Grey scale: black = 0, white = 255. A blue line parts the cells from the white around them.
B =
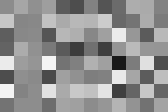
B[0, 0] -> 140
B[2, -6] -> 135
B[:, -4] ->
[107, 105, 235, 149, 24, 233, 63, 180]
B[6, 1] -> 131
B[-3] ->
[77, 143, 138, 74, 160, 145, 126, 129, 233, 166, 92, 190]
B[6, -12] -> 243
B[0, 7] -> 84
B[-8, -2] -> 170
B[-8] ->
[140, 166, 144, 158, 91, 77, 130, 84, 107, 173, 170, 130]
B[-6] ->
[94, 136, 138, 85, 183, 175, 135, 160, 235, 151, 91, 185]
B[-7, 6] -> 181
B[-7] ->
[198, 134, 136, 194, 170, 184, 181, 204, 105, 116, 172, 123]
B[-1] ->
[115, 141, 141, 109, 164, 160, 140, 150, 180, 147, 114, 163]
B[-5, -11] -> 172
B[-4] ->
[235, 157, 149, 244, 115, 128, 177, 160, 24, 124, 224, 78]
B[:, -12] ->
[140, 198, 94, 99, 235, 77, 243, 115]
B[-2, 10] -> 199
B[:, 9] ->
[173, 116, 151, 186, 124, 166, 101, 147]
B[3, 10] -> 150

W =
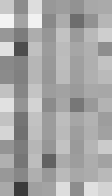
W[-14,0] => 200
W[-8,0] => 193
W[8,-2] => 178
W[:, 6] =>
[168, 146, 185, 176, 175, 176, 168, 153, 178, 175, 181, 173, 172, 224]
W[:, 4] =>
[157, 172, 194, 187, 189, 187, 162, 166, 189, 186, 194, 171, 186, 221]
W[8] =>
[194, 116, 194, 156, 189, 166, 178, 157]
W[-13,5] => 109
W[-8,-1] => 167
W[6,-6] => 196
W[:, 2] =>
[221, 241, 173, 192, 182, 182, 196, 211, 194, 191, 182, 189, 175, 160]
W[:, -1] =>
[170, 182, 206, 142, 194, 186, 167, 179, 157, 161, 203, 162, 185, 211]
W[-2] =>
[152, 135, 175, 152, 186, 168, 172, 185]
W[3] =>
[225, 77, 192, 156, 187, 166, 176, 142]
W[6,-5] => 157
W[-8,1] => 134
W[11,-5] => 98
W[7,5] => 119
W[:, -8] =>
[200, 243, 151, 225, 137, 139, 193, 225, 194, 213, 148, 176, 152, 169]
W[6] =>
[193, 134, 196, 157, 162, 154, 168, 167]
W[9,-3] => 158
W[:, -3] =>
[146, 109, 154, 166, 160, 159, 154, 119, 166, 158, 154, 157, 168, 141]
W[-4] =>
[148, 124, 182, 150, 194, 154, 181, 203]

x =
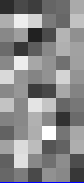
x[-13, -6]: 44
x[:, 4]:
[107, 103, 180, 176, 112, 212, 168, 102, 49, 117, 98, 141, 136]
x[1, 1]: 237
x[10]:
[162, 219, 188, 85, 98, 174]
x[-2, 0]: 96
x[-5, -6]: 130
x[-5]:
[130, 136, 177, 136, 49, 107]
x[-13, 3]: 101
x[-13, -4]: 61
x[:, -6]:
[44, 174, 136, 107, 136, 217, 136, 195, 130, 98, 162, 96, 103]
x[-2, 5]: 77
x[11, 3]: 112
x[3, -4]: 93
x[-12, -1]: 194
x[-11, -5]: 159
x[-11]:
[136, 159, 33, 75, 180, 144]

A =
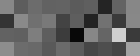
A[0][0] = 136
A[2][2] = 126
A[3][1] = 108
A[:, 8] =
[99, 58, 207, 69]
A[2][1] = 96
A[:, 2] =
[108, 112, 126, 105]
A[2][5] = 8
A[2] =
[98, 96, 126, 94, 60, 8, 135, 101, 207, 58]
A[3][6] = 70
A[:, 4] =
[99, 67, 60, 107]
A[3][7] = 78

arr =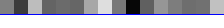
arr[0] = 128
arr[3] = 100
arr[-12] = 107
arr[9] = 7
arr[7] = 222
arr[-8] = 120

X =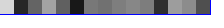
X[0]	215
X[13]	140
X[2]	100
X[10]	125

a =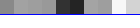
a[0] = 137
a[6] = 164
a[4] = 50
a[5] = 36

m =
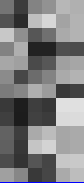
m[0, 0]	116
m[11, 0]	76
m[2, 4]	170
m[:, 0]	[116, 82, 200, 130, 167, 139, 123, 57, 63, 98, 96, 76, 160]
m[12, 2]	57
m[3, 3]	34
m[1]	[82, 43, 191, 215, 163, 179]
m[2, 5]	179
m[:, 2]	[131, 191, 86, 34, 74, 108, 175, 62, 65, 170, 197, 85, 57]
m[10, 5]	170
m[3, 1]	175
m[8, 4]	218
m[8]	[63, 28, 65, 60, 218, 219]
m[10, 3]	211
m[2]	[200, 143, 86, 112, 170, 179]
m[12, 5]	189
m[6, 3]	156

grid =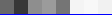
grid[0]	104
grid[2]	142
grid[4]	117
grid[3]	155

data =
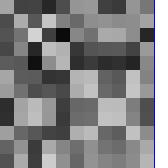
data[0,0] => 164
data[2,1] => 115
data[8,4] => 58
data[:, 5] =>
[149, 105, 135, 55, 46, 180, 172, 103, 108, 175, 110, 102]
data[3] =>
[71, 133, 39, 189, 177, 55, 84, 88, 89, 67, 154]
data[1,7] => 146
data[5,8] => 88
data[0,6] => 152
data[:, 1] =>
[66, 172, 115, 133, 88, 92, 113, 163, 166, 103, 146, 171]
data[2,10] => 38
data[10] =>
[99, 146, 59, 169, 133, 110, 144, 115, 108, 137, 169]
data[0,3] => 39
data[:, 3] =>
[39, 196, 63, 189, 141, 51, 86, 152, 151, 67, 169, 204]
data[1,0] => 76
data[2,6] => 113
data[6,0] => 156
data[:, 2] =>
[67, 87, 211, 39, 16, 91, 77, 186, 190, 87, 59, 62]
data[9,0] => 159
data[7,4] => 62
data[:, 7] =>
[64, 146, 170, 88, 44, 98, 105, 188, 194, 103, 115, 132]
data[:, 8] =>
[58, 139, 168, 89, 48, 88, 94, 187, 191, 93, 108, 125]
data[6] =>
[156, 113, 77, 86, 73, 172, 194, 105, 94, 197, 153]
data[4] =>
[92, 88, 16, 141, 182, 46, 59, 44, 48, 36, 136]
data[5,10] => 131
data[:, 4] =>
[77, 128, 11, 177, 182, 54, 73, 62, 58, 63, 133, 144]
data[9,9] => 193
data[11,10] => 181
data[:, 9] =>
[149, 141, 141, 67, 36, 193, 197, 125, 132, 193, 137, 140]

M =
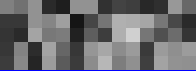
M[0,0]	128
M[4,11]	163
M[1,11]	119
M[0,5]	146
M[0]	[128, 113, 146, 42, 30, 146, 146, 49, 67, 62, 40, 47, 152, 104]
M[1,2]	146
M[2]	[52, 42, 164, 120, 124, 33, 94, 61, 175, 208, 118, 80, 108, 53]
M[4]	[60, 136, 37, 156, 91, 59, 140, 183, 125, 144, 63, 163, 146, 144]
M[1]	[56, 56, 146, 133, 159, 21, 70, 117, 176, 173, 166, 119, 72, 42]
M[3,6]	150
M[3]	[55, 131, 44, 163, 102, 55, 150, 167, 140, 155, 58, 155, 143, 156]
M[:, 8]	[67, 176, 175, 140, 125]
